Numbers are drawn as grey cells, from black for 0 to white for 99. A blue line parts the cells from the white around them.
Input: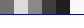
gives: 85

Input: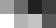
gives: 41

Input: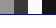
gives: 22

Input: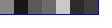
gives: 9

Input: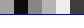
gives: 5

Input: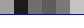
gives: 11

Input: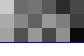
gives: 42
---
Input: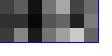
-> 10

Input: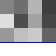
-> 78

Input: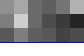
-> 37

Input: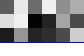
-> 14

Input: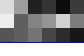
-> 45

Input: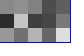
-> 70

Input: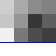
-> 30
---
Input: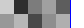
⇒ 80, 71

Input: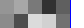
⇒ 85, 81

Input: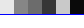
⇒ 90, 78

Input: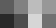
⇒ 83, 73

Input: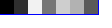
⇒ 94, 80

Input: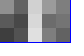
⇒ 87, 84
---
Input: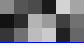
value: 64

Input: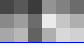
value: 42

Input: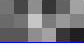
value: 63

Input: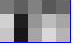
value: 40

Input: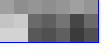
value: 58

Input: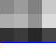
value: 78

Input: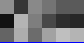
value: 35

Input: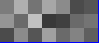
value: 33
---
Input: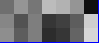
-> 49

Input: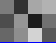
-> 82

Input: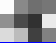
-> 25

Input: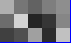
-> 62

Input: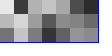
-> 48

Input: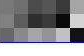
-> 64

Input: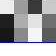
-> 95

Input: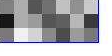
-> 82
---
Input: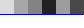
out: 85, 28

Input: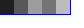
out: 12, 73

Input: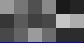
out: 60, 17

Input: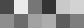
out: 28, 49

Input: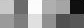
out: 78, 34

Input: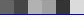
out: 39, 85

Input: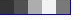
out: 20, 47

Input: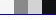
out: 95, 7
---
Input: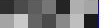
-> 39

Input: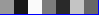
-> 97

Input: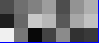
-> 3

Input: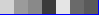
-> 53

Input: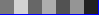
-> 40

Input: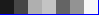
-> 68
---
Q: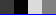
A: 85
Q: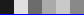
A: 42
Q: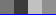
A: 75
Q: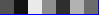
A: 91
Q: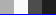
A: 30
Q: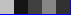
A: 25
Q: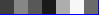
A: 34
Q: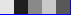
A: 53
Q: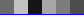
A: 8
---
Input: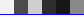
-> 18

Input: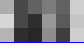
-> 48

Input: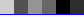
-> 40

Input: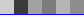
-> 48

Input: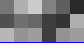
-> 50

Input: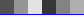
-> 21

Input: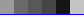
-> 27

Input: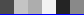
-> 94

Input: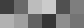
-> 79
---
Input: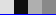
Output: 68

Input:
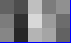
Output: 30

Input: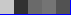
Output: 41

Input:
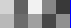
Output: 38

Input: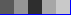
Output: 58

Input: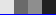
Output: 55

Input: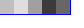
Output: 62

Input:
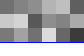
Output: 37
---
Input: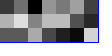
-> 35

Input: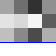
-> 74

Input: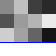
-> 80

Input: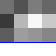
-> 36

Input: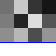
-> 55

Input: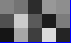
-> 8
